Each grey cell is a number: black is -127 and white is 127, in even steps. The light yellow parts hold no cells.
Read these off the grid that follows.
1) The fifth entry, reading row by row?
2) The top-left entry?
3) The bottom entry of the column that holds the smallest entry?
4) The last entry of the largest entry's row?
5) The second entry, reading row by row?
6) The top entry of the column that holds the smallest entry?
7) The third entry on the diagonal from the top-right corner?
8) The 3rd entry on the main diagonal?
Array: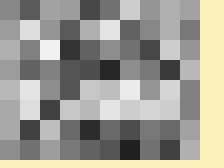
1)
-56
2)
7
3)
-95
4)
21
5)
-37
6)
77
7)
-56
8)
113
